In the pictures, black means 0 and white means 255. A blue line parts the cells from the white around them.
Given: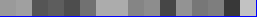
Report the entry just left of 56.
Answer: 126
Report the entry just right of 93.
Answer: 77
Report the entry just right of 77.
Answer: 113

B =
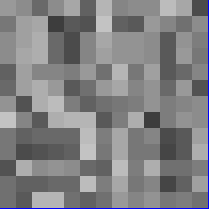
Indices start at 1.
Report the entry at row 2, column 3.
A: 167
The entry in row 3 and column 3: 174
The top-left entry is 153
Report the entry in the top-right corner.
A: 75
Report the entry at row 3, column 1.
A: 140
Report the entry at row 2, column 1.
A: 119
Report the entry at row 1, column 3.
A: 105
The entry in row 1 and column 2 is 140
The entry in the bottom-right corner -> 112
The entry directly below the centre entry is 89
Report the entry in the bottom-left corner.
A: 112
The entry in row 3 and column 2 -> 160

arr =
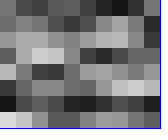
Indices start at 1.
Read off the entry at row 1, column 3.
65
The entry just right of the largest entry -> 198
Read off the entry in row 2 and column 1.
109
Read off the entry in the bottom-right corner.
95
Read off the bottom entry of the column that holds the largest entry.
218
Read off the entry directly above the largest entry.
22
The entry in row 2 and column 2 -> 129
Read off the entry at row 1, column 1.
116
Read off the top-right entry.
116
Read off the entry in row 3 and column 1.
150
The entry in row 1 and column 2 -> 73
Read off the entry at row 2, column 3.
116

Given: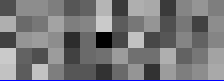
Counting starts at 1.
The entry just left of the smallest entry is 106
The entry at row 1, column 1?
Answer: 79
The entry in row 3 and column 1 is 65
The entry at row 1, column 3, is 141
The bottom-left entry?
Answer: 194
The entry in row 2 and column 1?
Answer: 175
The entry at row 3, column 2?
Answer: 149
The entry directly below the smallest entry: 112
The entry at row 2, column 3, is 119
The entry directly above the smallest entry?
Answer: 202
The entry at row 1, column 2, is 141
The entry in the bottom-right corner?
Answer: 169
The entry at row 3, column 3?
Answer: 156
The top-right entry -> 126

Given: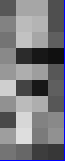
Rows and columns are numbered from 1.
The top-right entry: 79
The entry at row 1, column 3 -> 166
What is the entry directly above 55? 145
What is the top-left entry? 87
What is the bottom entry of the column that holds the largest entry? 103
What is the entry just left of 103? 116
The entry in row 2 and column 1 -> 130
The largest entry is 222
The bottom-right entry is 55
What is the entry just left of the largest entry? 158
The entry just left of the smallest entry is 23
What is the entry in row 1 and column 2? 166

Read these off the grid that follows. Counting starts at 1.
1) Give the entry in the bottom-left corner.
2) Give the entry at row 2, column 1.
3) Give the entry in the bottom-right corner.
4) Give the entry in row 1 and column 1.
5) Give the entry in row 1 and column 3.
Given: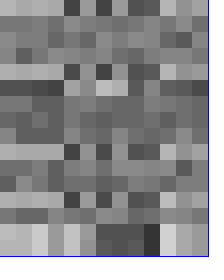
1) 181
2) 119
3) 154
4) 181
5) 175

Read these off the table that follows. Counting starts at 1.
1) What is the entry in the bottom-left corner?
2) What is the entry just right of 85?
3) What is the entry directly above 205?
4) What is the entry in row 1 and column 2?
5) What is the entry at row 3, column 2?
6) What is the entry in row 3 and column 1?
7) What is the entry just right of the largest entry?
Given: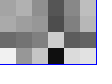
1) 241
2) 136
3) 77
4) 177
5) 115
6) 107
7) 151

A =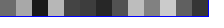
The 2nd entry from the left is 168
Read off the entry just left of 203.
129
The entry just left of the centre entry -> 61
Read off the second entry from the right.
96

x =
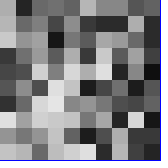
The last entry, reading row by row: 36
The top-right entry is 98
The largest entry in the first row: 182
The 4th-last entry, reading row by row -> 43
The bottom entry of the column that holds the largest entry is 189
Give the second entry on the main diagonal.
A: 105
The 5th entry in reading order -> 98
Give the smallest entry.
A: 15
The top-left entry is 174
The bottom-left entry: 195
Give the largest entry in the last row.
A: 223
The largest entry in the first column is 223
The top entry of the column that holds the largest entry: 112
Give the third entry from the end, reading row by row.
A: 182
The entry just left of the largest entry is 215
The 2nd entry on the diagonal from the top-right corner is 174
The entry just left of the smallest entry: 135
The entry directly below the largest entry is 201
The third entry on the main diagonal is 161
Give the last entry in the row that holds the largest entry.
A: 98
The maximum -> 229
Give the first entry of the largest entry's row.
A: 49

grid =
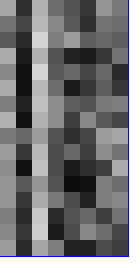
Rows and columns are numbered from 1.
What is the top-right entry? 121
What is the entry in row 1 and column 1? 165
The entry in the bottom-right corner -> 62
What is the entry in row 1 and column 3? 177
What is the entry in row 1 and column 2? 48
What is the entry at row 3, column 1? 89
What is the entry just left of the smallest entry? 83
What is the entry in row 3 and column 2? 41
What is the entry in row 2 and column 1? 115
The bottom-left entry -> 157
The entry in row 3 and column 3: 213
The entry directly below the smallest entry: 75
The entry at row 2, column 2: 69
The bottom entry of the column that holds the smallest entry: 34

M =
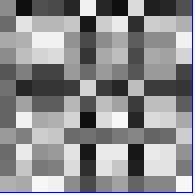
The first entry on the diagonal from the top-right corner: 80
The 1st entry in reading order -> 140
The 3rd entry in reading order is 80
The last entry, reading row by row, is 247
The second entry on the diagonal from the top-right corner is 198
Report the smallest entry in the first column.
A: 86
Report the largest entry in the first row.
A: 241
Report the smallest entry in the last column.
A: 53
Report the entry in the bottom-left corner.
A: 176
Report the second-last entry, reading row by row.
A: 134
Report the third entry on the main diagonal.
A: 241
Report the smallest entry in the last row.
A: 74
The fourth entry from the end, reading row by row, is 100
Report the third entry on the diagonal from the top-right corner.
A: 140
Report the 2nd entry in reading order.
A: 15
